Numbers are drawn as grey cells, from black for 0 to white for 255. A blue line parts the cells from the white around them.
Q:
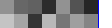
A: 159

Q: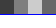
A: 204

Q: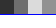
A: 219

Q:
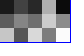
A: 125

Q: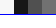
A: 80

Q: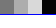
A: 217

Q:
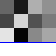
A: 137

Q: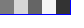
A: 245

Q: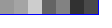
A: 49
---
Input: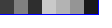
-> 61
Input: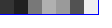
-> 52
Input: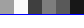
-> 160
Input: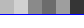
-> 186
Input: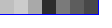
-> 191
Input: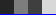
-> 37
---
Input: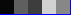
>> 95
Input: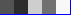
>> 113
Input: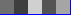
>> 111
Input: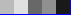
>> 144
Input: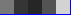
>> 83
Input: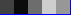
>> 109
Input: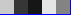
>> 131
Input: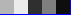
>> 127
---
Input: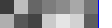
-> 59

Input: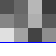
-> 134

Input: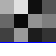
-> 104

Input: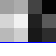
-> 213

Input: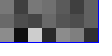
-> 105

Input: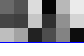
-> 69

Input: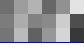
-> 124
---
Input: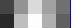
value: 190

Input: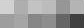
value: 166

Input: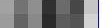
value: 100

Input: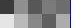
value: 186

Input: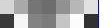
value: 245

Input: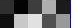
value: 200

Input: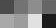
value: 156
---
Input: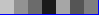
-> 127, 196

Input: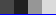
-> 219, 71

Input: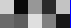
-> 195, 107

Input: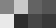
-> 85, 233

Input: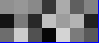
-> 131, 109

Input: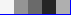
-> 175, 245

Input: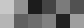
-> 81, 181

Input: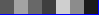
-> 27, 89

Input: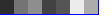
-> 172, 45
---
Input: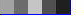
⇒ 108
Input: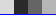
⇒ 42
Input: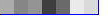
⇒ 134
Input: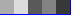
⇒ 220
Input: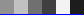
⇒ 193
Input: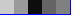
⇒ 154
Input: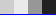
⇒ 234
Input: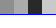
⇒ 171
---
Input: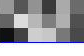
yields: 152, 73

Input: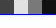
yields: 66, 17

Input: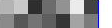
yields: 180, 123

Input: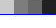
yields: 203, 33

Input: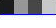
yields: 27, 200

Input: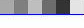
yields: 169, 228

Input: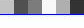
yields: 195, 51
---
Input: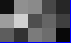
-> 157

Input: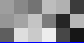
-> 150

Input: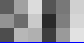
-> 147

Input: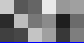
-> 43

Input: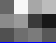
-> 139

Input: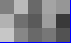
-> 178
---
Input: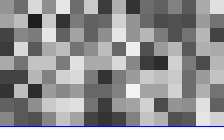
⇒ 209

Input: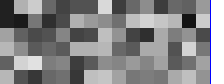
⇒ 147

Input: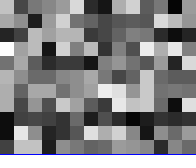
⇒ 106

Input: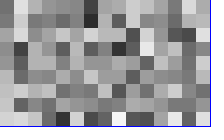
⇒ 224

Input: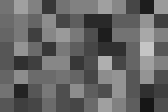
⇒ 78

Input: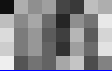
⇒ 130

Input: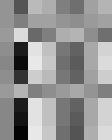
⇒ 219

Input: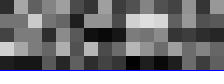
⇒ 96

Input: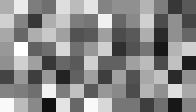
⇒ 131
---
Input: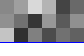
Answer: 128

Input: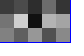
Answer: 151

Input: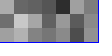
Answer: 131

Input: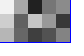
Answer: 63

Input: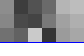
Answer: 202

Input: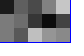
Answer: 191
